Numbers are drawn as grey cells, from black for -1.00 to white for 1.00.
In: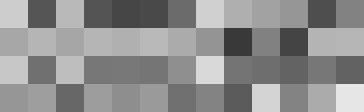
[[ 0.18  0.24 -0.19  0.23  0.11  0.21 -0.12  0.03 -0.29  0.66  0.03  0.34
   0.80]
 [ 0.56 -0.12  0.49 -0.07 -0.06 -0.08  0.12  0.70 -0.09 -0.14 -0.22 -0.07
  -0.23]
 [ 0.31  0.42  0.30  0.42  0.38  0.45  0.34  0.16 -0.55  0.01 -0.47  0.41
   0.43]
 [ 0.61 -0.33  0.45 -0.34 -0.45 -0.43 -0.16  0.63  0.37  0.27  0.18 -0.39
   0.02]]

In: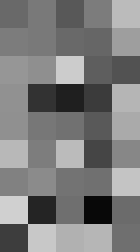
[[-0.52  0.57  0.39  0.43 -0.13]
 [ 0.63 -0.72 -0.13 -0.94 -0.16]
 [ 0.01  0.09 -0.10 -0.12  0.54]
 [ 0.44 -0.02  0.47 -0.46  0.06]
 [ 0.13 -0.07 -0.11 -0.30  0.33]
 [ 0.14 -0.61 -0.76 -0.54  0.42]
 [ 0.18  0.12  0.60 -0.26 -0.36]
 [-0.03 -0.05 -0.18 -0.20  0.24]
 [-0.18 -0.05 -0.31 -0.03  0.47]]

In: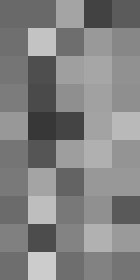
[[-0.14  0.60 -0.14  0.02 -0.09]
 [ 0.00 -0.40  0.03  0.39  0.21]
 [-0.16  0.49 -0.06  0.13 -0.30]
 [-0.05  0.29 -0.22  0.19  0.19]
 [-0.08 -0.33  0.24  0.38  0.16]
 [ 0.19 -0.57 -0.47  0.28  0.45]
 [-0.03 -0.42  0.12  0.26  0.12]
 [-0.08 -0.39  0.25  0.30  0.14]
 [-0.13  0.53 -0.14  0.20  0.06]
 [-0.18 -0.18  0.29 -0.48 -0.29]]

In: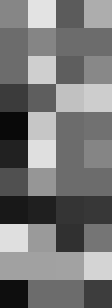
[[-0.89 -0.15 -0.15 -0.52]
 [ 0.26  0.26  0.27  0.66]
 [ 0.75  0.21 -0.62 -0.08]
 [-0.81 -0.76 -0.59 -0.57]
 [-0.37  0.18 -0.15 -0.15]
 [-0.74  0.75 -0.15  0.04]
 [-0.93  0.55 -0.15 -0.11]
 [-0.54 -0.26  0.51  0.61]
 [-0.15  0.62 -0.26  0.07]
 [-0.15  0.04 -0.15 -0.15]
 [ 0.05  0.78 -0.29  0.36]]

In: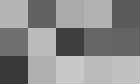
[[-0.55  0.38  0.57  0.47  0.51]
 [-0.13  0.47 -0.51 -0.21 -0.22]
 [ 0.42 -0.24  0.33  0.39 -0.29]]

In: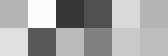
[[ 0.76 -0.31  0.47  0.00  0.58  0.49]
 [ 0.42  0.98 -0.57 -0.37  0.70  0.41]]

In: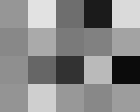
[[ 0.16  0.62  0.19  0.07  0.23]
 [ 0.12 -0.20 -0.61  0.46 -0.91]
 [ 0.07  0.33 -0.04  0.01  0.28]
 [ 0.18  0.77 -0.14 -0.79  0.71]]

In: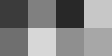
[[-0.13  0.69  0.12  0.31]
 [-0.54  0.00 -0.69  0.56]]
